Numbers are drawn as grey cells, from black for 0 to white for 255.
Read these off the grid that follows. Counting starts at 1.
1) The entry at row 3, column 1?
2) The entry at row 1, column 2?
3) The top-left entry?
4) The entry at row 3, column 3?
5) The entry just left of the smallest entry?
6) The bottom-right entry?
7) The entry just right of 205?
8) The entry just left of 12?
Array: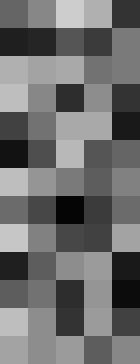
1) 176
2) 135
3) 101
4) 169
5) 71
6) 135
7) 176
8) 149

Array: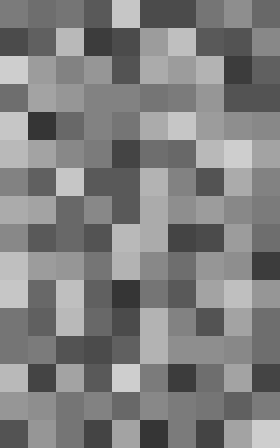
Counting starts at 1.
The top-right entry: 104
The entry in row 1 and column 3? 117
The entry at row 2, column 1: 75
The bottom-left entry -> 83
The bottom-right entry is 206
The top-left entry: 123
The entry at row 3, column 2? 156
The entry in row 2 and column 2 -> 96
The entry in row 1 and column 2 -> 110
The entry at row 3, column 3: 130
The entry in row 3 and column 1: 206
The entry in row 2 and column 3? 185

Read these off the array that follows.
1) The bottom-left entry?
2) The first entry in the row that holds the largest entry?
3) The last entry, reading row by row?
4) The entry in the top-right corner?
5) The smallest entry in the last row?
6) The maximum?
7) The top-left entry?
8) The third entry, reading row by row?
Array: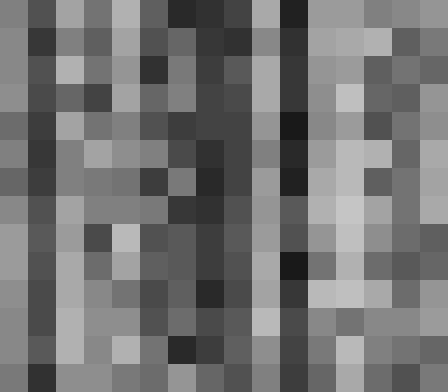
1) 121
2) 136
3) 121
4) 149
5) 49
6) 197
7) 128
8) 163

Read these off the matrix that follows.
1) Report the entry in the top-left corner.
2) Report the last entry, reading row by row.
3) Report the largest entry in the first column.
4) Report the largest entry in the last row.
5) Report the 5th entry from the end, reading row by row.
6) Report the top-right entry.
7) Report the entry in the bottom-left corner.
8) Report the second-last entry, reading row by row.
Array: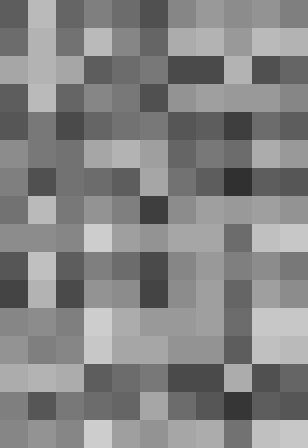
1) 93
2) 199
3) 172
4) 205
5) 166
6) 127
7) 134
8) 192

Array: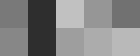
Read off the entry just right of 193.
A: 150
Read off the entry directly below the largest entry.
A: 158
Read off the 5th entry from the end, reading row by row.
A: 135

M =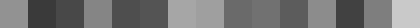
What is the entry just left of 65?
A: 140
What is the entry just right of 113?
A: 92
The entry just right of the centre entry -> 106

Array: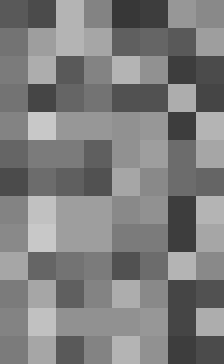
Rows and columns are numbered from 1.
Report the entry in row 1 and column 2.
75
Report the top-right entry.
137
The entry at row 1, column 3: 180
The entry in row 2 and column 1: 115
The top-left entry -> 89
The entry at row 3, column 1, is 123
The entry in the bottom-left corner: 123
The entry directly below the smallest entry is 95
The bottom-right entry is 75
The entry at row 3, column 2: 173
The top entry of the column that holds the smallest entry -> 55

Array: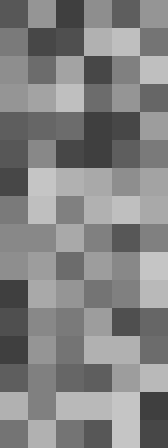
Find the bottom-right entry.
71
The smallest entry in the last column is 63
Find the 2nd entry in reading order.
149
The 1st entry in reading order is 87
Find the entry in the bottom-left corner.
116
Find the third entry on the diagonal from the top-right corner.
71
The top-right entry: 149
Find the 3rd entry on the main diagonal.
163
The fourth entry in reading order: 142
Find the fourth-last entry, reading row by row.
116
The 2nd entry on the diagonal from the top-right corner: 191
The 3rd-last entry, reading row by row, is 87
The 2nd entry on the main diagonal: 71
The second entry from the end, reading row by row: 197
